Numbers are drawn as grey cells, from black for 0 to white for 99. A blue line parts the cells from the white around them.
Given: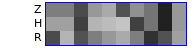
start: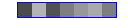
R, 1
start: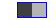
H, 3
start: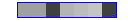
H, 1

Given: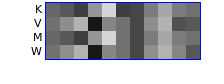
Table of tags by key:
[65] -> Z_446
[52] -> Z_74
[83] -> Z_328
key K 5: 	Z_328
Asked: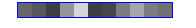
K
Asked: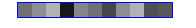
V
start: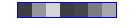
K, 3
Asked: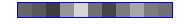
M
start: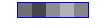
W, 6

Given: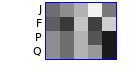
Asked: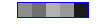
Q
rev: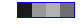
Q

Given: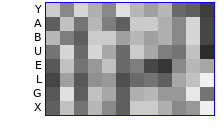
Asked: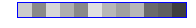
Y
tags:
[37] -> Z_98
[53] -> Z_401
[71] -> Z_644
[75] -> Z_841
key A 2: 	Z_841
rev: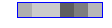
A
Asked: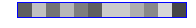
A

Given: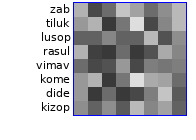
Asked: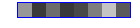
dide
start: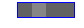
lusop, 2
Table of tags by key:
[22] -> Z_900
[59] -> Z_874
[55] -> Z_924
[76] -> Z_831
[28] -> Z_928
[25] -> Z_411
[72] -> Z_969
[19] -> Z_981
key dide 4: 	Z_900
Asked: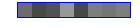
vimav

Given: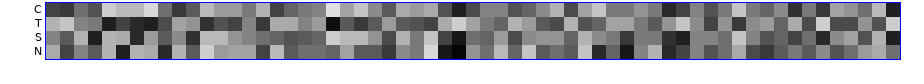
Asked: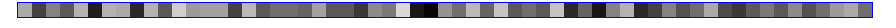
N
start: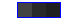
T, 6
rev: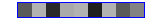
N
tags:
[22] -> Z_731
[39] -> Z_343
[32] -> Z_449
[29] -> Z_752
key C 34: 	Z_449
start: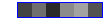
S, 54
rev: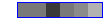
S

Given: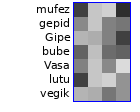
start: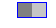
Vasa, 1
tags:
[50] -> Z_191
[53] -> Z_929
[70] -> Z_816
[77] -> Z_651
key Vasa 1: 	Z_191
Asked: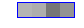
vegik
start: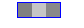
Vasa, 1
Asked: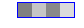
Vasa

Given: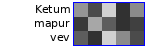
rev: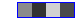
Ketum
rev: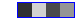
Ketum
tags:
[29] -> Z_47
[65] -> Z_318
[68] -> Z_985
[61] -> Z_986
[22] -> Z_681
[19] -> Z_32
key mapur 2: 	Z_318
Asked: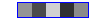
Ketum

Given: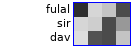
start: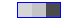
fulal, 2
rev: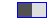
dav
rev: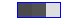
dav
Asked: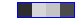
fulal
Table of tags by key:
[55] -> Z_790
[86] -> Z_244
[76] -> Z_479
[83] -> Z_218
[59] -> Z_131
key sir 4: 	Z_131

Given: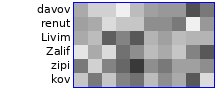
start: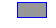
davov, 7
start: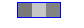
kov, 2
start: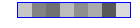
kov, 3
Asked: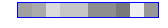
renut
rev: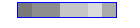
renut
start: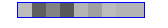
Livim, 2

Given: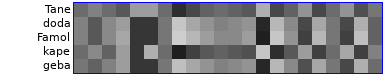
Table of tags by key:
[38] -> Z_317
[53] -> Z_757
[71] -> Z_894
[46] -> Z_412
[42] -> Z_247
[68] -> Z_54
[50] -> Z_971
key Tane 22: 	Z_412
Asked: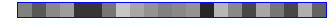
doda
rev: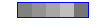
geba

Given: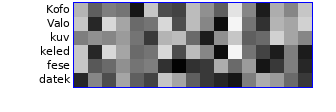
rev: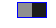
kuv
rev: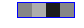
Kofo
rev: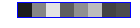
Kofo
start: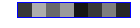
fese, 10

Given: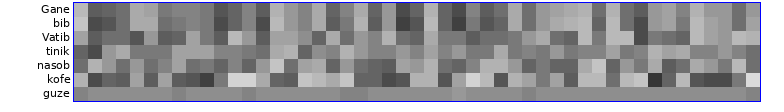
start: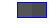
kofe, 45
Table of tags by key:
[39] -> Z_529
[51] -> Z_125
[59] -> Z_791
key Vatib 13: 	Z_791
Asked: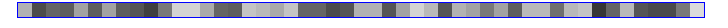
kofe
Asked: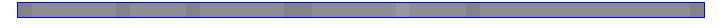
guze
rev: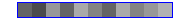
Gane
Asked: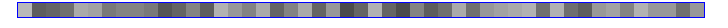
Gane

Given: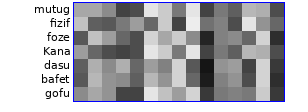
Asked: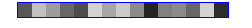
foze
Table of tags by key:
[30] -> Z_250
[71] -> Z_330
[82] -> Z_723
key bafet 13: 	Z_250
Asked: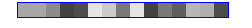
mutug
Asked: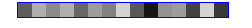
dasu
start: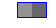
fizif, 14

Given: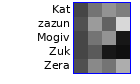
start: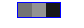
Mogiv, 2
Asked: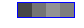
Kat

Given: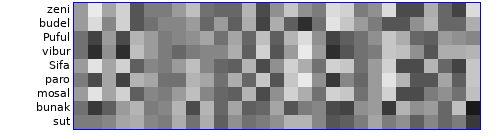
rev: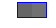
zeni
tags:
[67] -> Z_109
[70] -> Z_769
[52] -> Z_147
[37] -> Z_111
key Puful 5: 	Z_769

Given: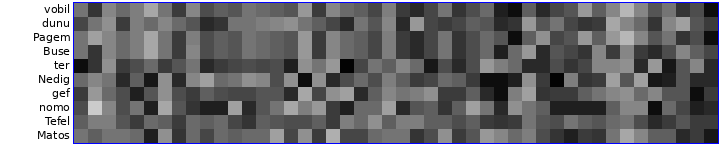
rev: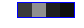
Nedig
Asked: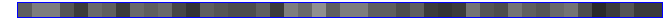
Tefel
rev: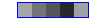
nomo
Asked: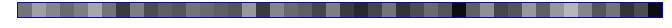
Pagem
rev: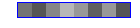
Pagem

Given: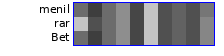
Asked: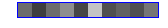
menil
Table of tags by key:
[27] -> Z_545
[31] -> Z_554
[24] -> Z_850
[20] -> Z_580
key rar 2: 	Z_554
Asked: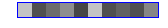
rar
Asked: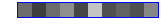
Bet
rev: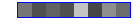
menil

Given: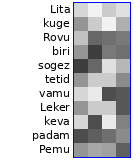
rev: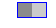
tetid
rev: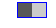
Leker
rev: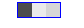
vamu
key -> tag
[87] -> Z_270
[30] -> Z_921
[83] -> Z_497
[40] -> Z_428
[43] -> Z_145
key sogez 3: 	Z_270
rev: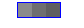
padam
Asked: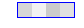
Lita

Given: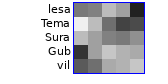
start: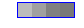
Sura, 1
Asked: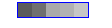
vil
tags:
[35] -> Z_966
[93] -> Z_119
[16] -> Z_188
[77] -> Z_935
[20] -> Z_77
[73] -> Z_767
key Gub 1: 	Z_77
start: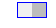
Tema, 1
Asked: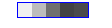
Tema
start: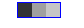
Gub, 1

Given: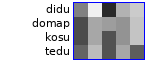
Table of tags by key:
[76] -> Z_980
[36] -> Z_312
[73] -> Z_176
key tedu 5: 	Z_312
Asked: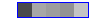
domap
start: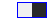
didu, 2
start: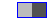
tedu, 2
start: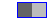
tedu, 1
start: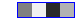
didu, 1

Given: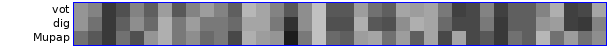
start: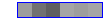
vot, 21
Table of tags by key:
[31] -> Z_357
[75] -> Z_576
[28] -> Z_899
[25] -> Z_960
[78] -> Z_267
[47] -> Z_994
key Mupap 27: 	Z_899
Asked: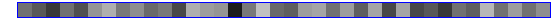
Mupap
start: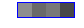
Mupap, 9

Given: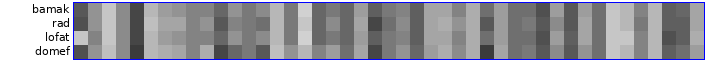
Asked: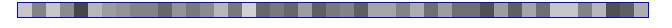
lofat
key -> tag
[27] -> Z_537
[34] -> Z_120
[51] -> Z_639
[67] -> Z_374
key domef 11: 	Z_537
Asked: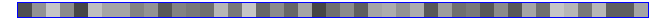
rad
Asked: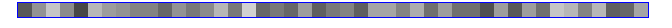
bamak

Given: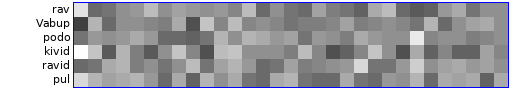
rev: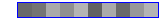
pul
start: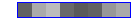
rav, 21
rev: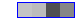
kivid
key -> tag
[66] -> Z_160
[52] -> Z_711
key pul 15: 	Z_160

